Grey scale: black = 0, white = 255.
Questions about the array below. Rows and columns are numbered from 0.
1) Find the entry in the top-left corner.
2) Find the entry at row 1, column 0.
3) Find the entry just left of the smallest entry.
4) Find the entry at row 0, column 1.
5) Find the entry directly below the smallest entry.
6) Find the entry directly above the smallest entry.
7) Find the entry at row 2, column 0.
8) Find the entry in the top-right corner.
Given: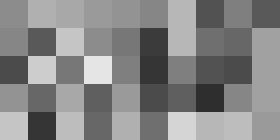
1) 140
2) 134
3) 95
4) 176
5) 183
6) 82
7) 75
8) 89
